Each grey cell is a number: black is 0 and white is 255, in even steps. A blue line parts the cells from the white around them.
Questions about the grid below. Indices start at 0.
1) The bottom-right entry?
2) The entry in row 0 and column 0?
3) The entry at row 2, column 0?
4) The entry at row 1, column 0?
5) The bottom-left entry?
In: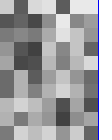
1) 100
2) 204
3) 122
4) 85
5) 122

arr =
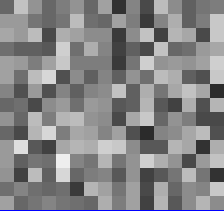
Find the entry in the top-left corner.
103
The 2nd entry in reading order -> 194
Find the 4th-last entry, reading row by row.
88
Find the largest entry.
238
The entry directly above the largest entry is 167
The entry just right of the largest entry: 132
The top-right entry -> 125
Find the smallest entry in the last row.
65
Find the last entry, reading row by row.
140
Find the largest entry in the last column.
207
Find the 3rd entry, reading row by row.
147
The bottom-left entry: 161
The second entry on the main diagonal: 154
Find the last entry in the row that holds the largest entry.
194
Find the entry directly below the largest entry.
215
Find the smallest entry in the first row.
50
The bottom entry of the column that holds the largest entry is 117
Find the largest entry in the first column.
167
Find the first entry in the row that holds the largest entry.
154
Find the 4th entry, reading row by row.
103
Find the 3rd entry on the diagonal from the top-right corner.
167
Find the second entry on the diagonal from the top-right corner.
125
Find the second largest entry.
222
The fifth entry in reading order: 125
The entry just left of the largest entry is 111

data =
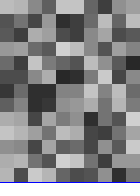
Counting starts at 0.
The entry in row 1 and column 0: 83
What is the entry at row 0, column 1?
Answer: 181
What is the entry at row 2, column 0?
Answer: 89
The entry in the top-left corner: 188
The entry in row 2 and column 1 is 62
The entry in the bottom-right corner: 115
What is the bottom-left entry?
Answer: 181
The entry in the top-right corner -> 159
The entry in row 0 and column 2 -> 137
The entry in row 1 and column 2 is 70

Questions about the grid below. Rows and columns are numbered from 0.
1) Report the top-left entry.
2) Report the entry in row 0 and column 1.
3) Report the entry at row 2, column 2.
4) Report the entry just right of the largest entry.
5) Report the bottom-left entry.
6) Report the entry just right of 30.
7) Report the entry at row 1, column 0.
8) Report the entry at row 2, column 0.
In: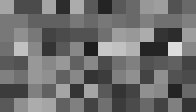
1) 165
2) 75
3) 120
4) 136
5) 89
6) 199
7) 120
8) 120

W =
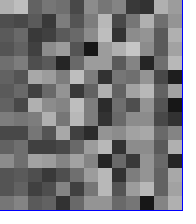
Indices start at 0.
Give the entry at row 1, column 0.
78
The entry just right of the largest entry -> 140
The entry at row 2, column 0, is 90
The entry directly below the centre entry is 125
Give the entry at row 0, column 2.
98
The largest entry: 198
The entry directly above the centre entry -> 98
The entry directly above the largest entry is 140
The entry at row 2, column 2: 57
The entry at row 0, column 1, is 190
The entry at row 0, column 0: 176
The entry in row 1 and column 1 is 72
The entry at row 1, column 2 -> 90
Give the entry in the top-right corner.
156
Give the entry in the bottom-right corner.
176
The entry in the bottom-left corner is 118
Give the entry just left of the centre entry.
190
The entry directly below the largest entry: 132
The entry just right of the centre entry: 43
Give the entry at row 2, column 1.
105
